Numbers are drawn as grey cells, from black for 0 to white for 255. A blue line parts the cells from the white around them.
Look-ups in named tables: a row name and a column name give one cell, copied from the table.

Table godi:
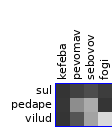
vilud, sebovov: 163
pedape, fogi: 53
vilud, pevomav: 85
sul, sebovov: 77
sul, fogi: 61
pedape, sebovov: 171
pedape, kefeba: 54
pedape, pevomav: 141
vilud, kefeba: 52
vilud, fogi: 217
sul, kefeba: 52
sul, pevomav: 65
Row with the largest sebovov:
pedape

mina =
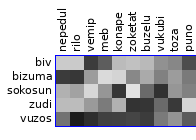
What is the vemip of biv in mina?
60
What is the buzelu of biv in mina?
185
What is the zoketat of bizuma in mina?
136
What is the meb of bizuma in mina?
218
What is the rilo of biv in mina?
202
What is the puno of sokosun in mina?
129

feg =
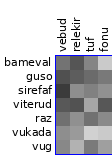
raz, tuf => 113
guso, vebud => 80
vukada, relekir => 154
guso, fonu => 121
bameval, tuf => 133
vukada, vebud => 142
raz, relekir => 144
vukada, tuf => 209
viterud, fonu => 87

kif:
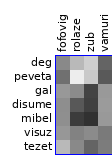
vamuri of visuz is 122
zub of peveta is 201
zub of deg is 207
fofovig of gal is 152
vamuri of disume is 155
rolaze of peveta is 237
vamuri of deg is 100
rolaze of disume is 88

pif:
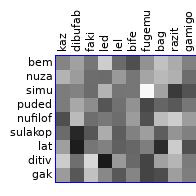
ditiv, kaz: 204
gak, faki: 193
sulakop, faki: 86
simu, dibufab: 130
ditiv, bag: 161
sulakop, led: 172
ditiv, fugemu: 68
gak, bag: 77
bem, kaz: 132
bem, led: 205
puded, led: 85
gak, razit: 158
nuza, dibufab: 156
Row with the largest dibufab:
nufilof

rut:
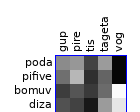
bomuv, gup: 61
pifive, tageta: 100
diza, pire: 66
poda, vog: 7
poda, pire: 151
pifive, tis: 47
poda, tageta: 155
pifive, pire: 183
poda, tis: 67
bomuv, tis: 58
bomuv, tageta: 107
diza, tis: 24
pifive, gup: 111
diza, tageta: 155
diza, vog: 230
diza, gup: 81

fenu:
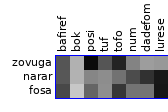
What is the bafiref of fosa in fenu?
72
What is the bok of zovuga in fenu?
177
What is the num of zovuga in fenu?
131
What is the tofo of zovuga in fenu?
35
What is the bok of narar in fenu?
178
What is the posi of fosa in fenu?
101
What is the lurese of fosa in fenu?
22
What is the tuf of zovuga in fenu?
85
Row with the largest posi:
narar

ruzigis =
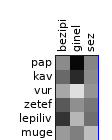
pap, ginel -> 8
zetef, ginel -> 143
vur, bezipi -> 167
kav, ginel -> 42
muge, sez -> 190
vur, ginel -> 222
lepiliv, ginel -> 182
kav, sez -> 139
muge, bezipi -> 154
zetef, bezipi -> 89
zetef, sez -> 119
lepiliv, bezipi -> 52
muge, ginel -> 127
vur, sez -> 148
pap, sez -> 133
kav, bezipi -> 105
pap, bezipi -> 139
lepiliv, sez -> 111
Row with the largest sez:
muge

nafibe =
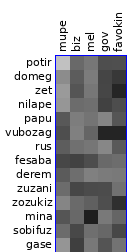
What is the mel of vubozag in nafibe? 101
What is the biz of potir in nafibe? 105
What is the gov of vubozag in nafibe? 36
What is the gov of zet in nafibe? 70
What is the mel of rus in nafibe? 118
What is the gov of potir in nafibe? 78
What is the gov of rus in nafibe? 135
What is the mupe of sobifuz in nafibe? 108
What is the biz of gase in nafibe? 63
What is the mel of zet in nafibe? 119
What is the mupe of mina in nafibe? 85
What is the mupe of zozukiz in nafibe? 133
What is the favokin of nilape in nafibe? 77
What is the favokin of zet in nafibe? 37
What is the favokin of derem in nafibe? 121
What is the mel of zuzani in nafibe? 75
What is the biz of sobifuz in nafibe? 72
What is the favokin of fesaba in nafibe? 109
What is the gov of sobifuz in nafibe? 103

